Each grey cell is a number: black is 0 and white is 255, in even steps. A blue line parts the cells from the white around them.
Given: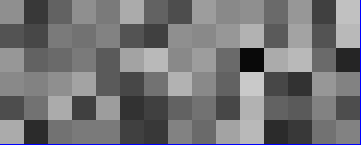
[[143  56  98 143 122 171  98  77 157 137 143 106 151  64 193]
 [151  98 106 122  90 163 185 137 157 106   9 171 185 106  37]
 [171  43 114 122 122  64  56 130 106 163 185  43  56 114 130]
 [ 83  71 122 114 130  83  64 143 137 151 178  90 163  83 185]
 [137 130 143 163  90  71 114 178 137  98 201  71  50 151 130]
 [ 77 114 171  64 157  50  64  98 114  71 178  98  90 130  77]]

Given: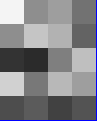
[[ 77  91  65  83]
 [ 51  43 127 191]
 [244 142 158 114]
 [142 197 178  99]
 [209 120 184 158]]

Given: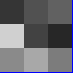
[[208  66  39]
 [ 53  81  97]
 [138 168 124]]

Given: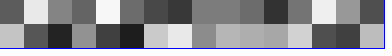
[[196  86  35 146  64  29 202 233 140 182 174 167 210  79  64 189]
 [ 92 233 132 100 247 108  72  56 124 124 108  50 116 239 152  79]]

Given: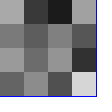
[[169  57  27 161]
 [100 140  80 214]
 [122  93 128  86]
 [154 108 148  49]]

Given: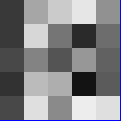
[[ 72 131  84 151  97]
 [ 57 215 117  42 109]
 [ 72 223 138 237 223]
 [ 50 187 174  19  91]
 [ 57 166 203 230 145]]

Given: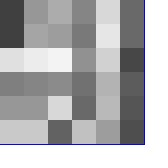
[[201 201  98 193 157  78]
 [127 133 139 113 179  92]
 [ 64 165 157 121 230 105]
 [ 64 151 172 133 216 105]
 [151 151 216 105 185  85]
 [224 236 243 145 209  71]]

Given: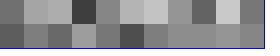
[[ 93 126 105 157 119  78 126 141 141 149 134]
 [112 165 173  62 134 180 195 149  99 201 119]]
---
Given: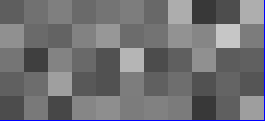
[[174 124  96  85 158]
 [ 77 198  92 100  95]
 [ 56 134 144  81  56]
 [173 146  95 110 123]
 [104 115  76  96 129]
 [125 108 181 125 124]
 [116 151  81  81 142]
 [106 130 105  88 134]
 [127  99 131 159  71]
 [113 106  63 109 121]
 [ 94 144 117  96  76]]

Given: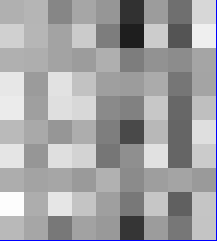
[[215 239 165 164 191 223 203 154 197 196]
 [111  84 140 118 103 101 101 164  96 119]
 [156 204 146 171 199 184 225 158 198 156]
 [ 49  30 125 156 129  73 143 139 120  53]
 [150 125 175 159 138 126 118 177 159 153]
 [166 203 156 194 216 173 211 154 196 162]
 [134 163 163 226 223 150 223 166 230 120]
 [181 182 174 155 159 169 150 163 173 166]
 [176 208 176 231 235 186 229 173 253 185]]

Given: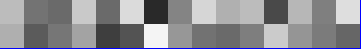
[[222 102]
 [127 123]
 [183 149]
 [ 73 203]
 [188 126]
 [176 106]
 [214 114]
 [132 151]
 [ 41 244]
 [219  83]
 [106  62]
 [201 163]
 [106 118]
 [115  91]
 [188 175]]

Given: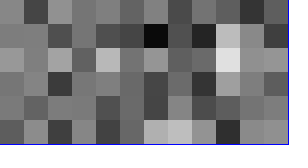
[[ 94  63 149  93 125 144]
 [ 52 137 144 126 116 138]
 [ 94 188 224 159  93  47]
 [115  36 106  52  76 147]
 [ 74  80  95 107 133 190]
 [129  10 149  70  69 176]
 [ 99  69 115 105 106 103]
 [127  79 184 127  80  66]
 [117 117  97 119 122 134]
 [145  79 163  59 124  63]
 [ 69 126 127 132  99 140]
 [135 125 152 118 122  93]]

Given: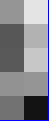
[[228 178 199 149  19]
 [149  87  89 146 114]]

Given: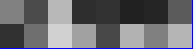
[[ 91 181]
 [ 37 128]
 [ 33 178]
 [ 50  72]
 [ 46 161]
 [184 209]
 [ 75 111]
 [129  49]]

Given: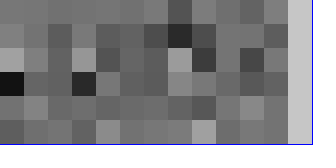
[[198 198 198 198 198 198]
 [126  93 120  98 115 115]
 [ 99 115  71  88 136 120]
 [111 116 116 105 118 109]
 [124  77  60 120  87 160]
 [ 83  42 155 134  99 123]
 [121  77  92  91 109 119]
 [113  98 101  96 106 114]
 [117  92  83 119 101 139]
 [115 121 150  41 110  98]
 [113  92  98  97 105 116]
 [118 115 127 101 131 111]
 [119 128 161  18 114  94]]
